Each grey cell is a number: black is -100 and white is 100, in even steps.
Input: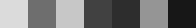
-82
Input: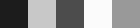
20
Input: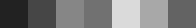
-22
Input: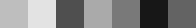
-22
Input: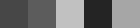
30
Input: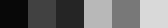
70
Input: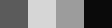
-92
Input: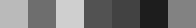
2
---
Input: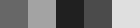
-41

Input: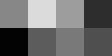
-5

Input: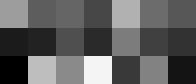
2

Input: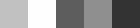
12

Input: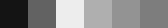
15

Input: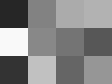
-21

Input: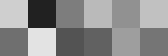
24
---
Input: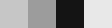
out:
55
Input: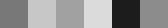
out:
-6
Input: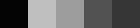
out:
-97
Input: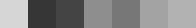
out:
68
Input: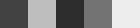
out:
-48
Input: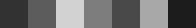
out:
-61
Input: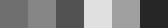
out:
-13
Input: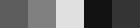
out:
-27
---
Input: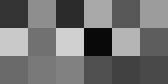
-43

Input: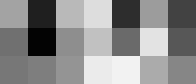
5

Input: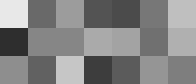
-1

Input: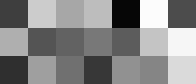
71

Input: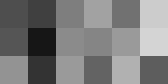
-27

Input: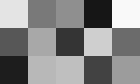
22

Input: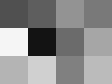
47

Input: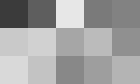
41

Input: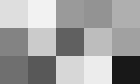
-81
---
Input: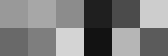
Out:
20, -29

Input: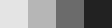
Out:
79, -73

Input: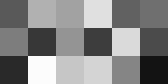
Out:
-30, -85

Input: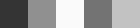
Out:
-59, 52

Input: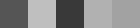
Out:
-33, 27

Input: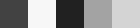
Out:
-48, 66
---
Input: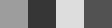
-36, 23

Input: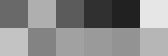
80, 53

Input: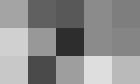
-1, 57

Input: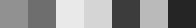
-71, 14

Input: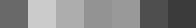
-54, -18

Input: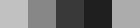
35, 51

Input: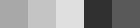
-30, 32

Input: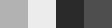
-39, 40

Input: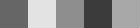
32, -20
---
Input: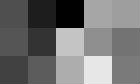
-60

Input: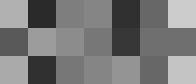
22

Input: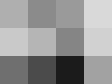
42

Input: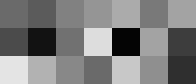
-86

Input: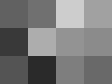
36

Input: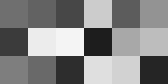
85

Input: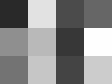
45
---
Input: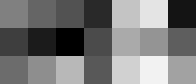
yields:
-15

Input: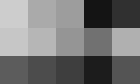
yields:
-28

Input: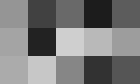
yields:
34

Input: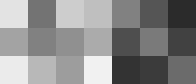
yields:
84

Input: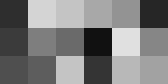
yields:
-38

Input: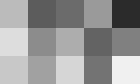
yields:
57

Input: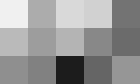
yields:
12

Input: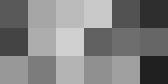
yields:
19

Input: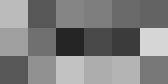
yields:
-32
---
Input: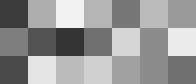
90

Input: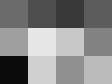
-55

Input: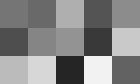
37

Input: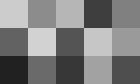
43

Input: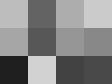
36

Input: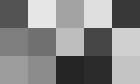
27

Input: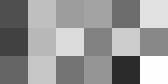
22
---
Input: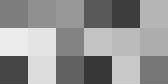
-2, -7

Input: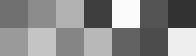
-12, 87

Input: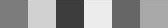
-3, 32

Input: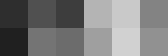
-64, 14

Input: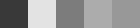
-55, 19

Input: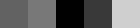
-23, 62
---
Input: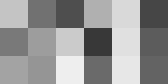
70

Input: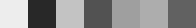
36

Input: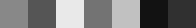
-86

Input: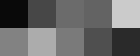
-22

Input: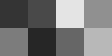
79

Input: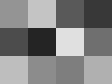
-30

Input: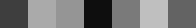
50

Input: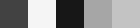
30
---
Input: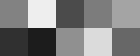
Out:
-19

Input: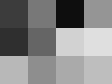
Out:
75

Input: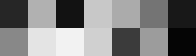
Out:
-96

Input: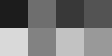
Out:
20

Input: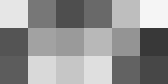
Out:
-56

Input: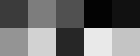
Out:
54
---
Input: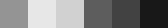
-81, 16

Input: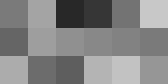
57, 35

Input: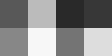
-57, 6

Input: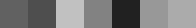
34, -24

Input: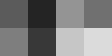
-12, -1

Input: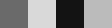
47, -17

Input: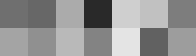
-2, 29

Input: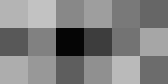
-20, 36

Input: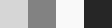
-70, 68
